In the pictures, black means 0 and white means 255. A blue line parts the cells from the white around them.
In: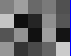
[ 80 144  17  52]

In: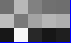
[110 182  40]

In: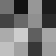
[ 28 144 205 192]

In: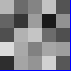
[ 83  26 197 169  46]

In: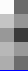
[107 196]

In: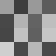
[ 92  99 194 207]

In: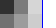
[214 156]

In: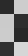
[205 203]

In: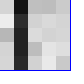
[203 217 219  34 214]
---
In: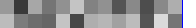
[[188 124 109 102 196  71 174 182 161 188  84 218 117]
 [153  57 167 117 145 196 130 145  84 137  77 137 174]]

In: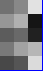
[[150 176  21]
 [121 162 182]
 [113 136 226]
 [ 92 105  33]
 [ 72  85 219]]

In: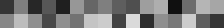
[[135 188 143  72 143 114 196 204  66 218  45 143 120 204  94  53]
 [ 53 127  39  87  31 151 102 127  94  79 158 174  16 108 181 166]]

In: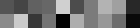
[[138 202  55 116   3 173 123 152 109   9]
 [ 84  69  97 103 208  76 123 179 160  40]]

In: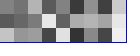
[[196 150 157  70 225  51 137  70 239]
 [130 115 180  90 130  58 144  64 203]
 [ 90 103 123 231  97 172 180 164 231]]

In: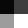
[[156 255]
 [  7  62]]
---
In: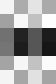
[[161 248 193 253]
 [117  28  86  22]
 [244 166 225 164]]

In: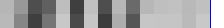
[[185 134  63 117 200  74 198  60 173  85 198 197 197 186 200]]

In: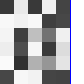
[[248 241 248  63  71]
 [237  78 246  58 220]
 [ 71 247 242  69  67]]

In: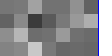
[[ 99 138  59  90 121 153 174]
 [131 137 200 121 103 106 103]]

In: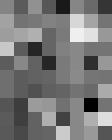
[[162 115 120 130 125 215 164 116]
 [200  92  37 101 129 136 116 116]
 [111  92  98 101 122 138 117 116]
 [ 85  61 155 151 113 136   1 116]
 [ 89  73  98 101 203 136 153  85]]

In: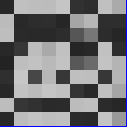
[[187  41  45  46  38 166 182  46  46]
 [ 40  55 189 169 193  37  40 193  45]
 [ 47 199  71 183  55 191 190  55 181]
 [189  54  49  42  43 188 191  43  39]]

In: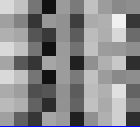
[[160 131  53 152 145  62 171 176 240  55]
 [217 193 117  17 155 114 193 156 153 142]
 [217 193 117  17 156 122 193 156 137 142]
 [186 175  98  44 146  99 193 170 208 125]]
